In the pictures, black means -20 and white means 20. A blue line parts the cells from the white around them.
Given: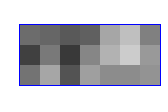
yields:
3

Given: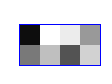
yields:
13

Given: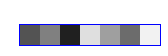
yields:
18

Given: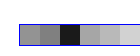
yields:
13

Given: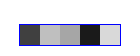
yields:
14

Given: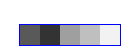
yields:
18

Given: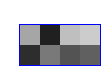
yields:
-5
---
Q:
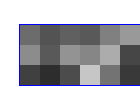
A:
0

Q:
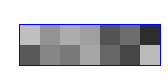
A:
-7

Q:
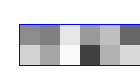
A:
10

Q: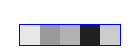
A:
12

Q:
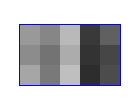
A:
-5

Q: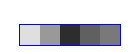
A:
-1

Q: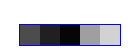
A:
13

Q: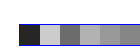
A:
4

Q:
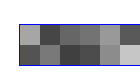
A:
4

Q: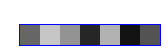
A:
8
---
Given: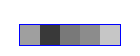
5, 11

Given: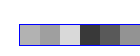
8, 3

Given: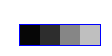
-19, 10

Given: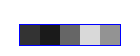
-12, 3

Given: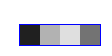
-15, -2

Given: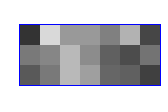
-12, -10
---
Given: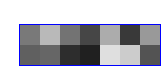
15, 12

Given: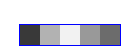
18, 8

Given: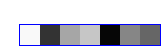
19, 11

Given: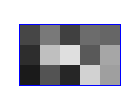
15, 13

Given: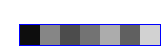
13, 7

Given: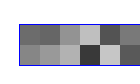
11, 10

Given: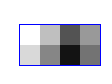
20, 14

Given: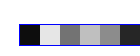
16, 10

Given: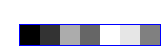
20, 16
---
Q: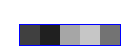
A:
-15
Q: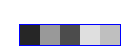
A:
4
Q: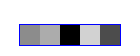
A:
7
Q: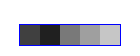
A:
-15
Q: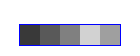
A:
-6
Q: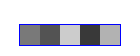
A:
-7
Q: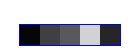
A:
-10
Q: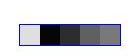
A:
-19
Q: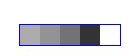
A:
3
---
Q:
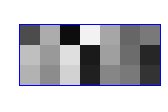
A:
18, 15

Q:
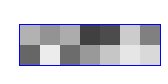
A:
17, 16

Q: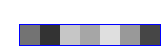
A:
15, 11

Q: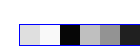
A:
19, 15

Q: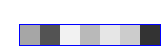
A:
18, 16

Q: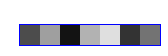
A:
15, 8

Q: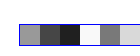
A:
19, 14

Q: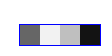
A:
18, 10

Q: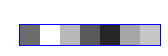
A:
20, 11
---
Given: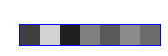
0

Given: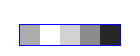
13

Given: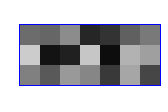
11

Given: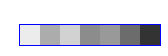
2

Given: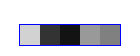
-17

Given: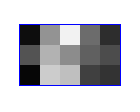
2

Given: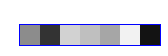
10

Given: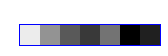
-11

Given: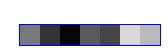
-6
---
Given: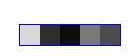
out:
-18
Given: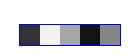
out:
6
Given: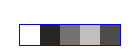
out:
-2
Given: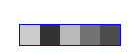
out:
9
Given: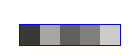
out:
-5
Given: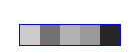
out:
8
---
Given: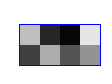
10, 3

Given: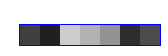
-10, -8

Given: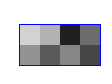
13, -9

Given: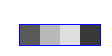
-6, -11

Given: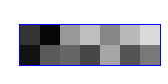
-12, -1

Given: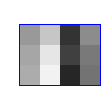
4, -2
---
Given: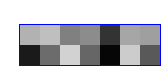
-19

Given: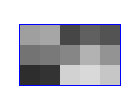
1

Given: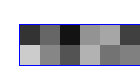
8

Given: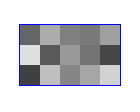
4

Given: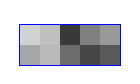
-3

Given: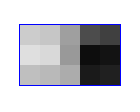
4

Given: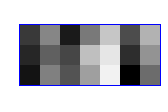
16

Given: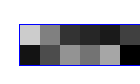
-2
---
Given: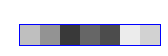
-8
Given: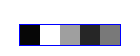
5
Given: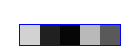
-19
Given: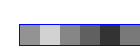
-5
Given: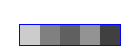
-5
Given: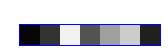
5
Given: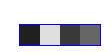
15
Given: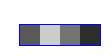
12
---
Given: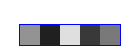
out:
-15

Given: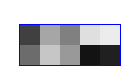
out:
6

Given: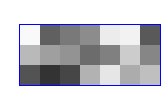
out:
-5

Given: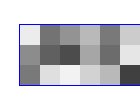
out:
-2

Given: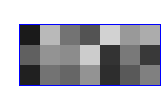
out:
9

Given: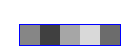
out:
-10

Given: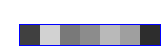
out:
13

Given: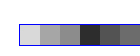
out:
6
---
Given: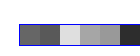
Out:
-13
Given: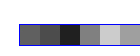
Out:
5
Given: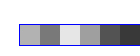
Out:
-11
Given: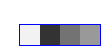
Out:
4
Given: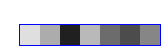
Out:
1
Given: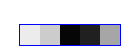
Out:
6
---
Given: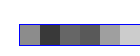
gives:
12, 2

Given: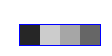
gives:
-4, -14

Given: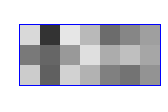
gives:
5, 12

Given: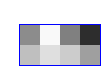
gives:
-13, 10

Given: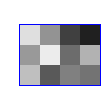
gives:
-15, 10

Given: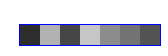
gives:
-7, -13

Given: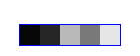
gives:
16, -19
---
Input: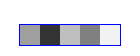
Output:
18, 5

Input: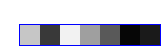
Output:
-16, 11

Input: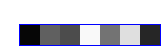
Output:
-14, -19

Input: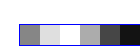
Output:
-17, 1

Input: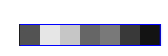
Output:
-17, -7

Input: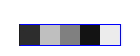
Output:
17, -13

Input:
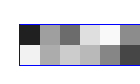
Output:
2, 18

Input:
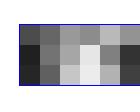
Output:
3, -14
